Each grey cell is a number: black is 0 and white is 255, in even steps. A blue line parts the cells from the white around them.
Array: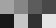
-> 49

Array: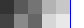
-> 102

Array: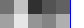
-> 149

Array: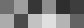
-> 194

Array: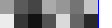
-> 18

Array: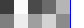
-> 159
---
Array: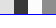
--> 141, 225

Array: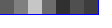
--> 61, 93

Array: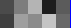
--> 91, 63

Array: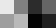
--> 101, 158

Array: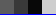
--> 206, 92

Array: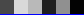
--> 3, 72
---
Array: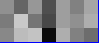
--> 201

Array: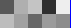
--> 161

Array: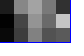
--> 69

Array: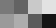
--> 173

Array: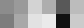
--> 168

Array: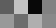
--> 109

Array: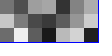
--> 124

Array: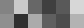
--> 48
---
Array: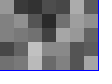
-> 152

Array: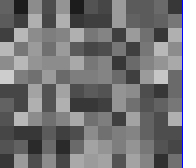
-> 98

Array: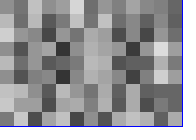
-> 143

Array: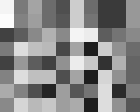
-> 244

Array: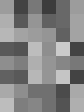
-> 156

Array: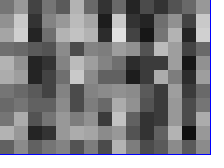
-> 117

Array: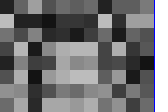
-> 34

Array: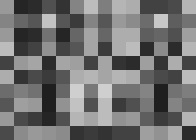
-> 153

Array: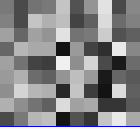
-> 121
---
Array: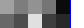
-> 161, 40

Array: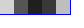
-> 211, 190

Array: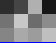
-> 45, 191

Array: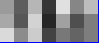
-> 155, 126

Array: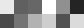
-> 233, 219

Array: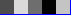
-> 77, 196

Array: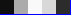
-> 15, 44

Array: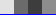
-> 226, 141

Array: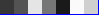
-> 55, 207
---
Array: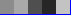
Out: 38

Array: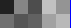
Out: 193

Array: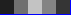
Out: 132

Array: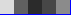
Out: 71

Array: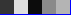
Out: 138

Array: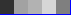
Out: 214
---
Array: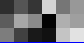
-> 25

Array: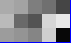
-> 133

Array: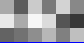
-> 142

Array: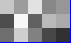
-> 129

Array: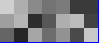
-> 166

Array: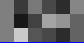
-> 85

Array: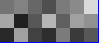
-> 65

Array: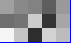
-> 45

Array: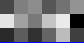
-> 49

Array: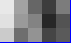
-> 147
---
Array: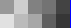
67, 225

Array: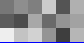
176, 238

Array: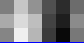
108, 133

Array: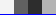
180, 243

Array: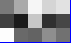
226, 253

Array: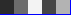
179, 43

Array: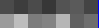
68, 155

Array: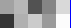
217, 53

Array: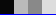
221, 7

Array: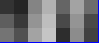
108, 116
